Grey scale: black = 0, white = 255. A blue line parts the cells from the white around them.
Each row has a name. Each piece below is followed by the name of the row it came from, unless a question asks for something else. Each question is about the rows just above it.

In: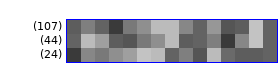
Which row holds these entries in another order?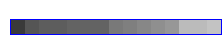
(107)
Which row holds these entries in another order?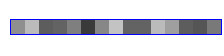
(44)
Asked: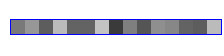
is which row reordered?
(107)
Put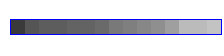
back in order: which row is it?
(24)
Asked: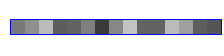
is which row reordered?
(44)

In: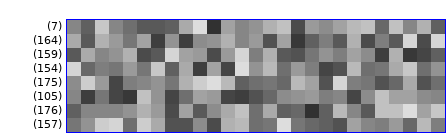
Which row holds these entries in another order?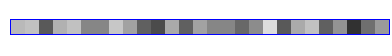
(176)
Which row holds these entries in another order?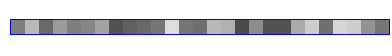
(157)
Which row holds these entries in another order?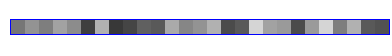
(159)
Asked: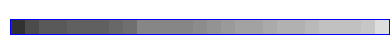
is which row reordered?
(7)

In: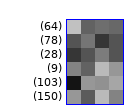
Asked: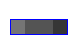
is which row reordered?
(78)
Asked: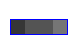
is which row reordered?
(78)
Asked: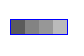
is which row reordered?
(150)
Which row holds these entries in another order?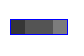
(28)

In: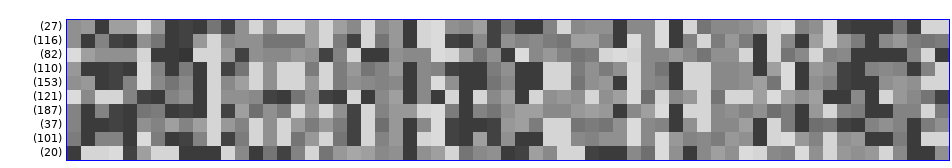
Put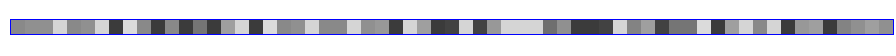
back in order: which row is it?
(121)
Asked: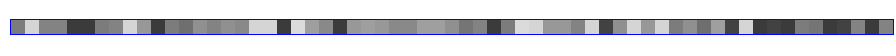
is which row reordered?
(187)
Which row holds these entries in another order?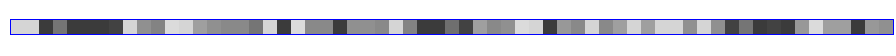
(27)
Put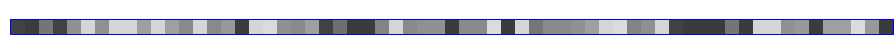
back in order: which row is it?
(27)
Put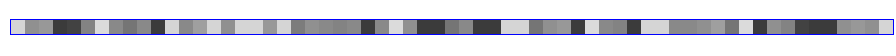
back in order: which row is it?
(153)

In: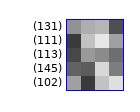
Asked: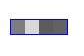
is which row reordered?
(145)
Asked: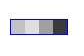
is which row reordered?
(102)
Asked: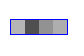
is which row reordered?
(131)
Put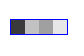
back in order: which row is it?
(111)
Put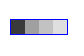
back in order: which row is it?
(102)

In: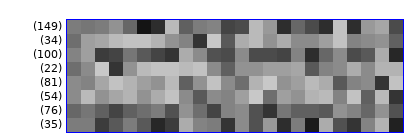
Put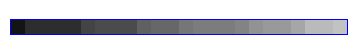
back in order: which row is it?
(149)
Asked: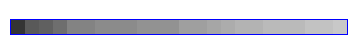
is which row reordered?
(54)
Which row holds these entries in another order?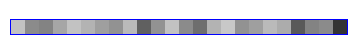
(81)
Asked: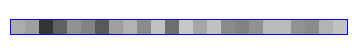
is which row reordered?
(81)
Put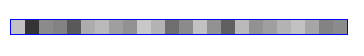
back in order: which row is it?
(81)

